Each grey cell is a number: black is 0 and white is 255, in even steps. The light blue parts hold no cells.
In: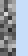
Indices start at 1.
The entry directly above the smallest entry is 122
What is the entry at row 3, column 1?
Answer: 160
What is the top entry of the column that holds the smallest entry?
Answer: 134
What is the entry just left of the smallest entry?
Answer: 134
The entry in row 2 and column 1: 147
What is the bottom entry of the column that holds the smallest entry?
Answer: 52
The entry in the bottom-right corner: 93
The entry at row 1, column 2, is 81
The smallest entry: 36
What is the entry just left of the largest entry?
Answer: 106
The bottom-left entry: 106
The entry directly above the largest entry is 66
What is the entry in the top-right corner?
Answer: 160

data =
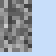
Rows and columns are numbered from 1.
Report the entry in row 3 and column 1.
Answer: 162
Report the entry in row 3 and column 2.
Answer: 108
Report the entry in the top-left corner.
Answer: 108
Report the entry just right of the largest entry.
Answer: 96
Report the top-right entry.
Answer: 108
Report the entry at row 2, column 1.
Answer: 108
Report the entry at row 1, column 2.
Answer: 177
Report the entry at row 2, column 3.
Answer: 82
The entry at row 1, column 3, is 82
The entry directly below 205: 122
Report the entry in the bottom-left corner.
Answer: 162
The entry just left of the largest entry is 122
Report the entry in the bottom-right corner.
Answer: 162

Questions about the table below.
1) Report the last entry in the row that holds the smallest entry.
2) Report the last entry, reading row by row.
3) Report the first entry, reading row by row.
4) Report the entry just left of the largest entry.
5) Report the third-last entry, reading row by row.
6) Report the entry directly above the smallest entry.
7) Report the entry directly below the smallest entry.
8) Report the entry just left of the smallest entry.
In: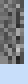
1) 77
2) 77
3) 122
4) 77
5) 135
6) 151
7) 46
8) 135

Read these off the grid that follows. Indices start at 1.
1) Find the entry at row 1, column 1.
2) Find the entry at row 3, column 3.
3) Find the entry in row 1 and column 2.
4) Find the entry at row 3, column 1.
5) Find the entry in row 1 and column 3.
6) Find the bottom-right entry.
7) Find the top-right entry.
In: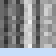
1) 106
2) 136
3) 49
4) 106
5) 106
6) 136
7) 165

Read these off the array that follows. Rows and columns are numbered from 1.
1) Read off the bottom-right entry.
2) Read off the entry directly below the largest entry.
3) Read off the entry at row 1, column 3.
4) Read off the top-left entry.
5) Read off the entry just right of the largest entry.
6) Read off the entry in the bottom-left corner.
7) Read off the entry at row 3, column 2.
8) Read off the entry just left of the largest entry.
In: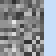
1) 161
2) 174
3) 105
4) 89
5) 161
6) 147
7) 161
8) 161

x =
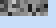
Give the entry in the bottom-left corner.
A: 144
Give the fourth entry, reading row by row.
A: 197
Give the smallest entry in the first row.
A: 54
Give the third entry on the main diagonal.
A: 173
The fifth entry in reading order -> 98
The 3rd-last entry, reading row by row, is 173
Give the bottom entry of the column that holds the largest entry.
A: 129
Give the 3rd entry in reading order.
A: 144
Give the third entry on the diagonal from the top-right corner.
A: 40
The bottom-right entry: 157
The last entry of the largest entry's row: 114

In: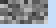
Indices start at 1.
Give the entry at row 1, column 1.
63
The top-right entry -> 130
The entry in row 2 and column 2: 168
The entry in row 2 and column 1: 192
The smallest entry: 50
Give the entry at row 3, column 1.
115
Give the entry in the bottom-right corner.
205
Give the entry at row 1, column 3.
142
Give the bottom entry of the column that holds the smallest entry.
103

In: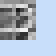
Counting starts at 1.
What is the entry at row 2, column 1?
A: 190
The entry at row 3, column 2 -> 77
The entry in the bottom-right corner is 174
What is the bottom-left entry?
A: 89
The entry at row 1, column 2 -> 146
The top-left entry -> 160
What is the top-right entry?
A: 160
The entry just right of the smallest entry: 64
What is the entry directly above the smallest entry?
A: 215
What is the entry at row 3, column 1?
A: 64
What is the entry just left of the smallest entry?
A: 146
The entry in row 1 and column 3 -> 146

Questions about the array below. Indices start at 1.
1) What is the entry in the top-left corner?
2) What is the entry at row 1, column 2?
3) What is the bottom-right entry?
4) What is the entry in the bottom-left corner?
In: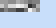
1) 157
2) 157
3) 141
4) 90

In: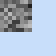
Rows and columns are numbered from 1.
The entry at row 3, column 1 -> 75
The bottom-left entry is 131
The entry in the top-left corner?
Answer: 117
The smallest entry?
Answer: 33
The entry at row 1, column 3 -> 117
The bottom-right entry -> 117
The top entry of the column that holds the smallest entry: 104
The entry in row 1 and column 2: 90
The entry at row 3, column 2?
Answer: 172
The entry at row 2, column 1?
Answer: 131
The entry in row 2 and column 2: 104

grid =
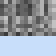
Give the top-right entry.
194
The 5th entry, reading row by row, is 126
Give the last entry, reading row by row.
100
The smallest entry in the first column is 73
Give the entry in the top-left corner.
112
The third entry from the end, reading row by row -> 88
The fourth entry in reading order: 163
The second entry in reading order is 178
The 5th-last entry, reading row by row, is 150
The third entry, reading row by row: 88
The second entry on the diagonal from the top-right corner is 150
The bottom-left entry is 88
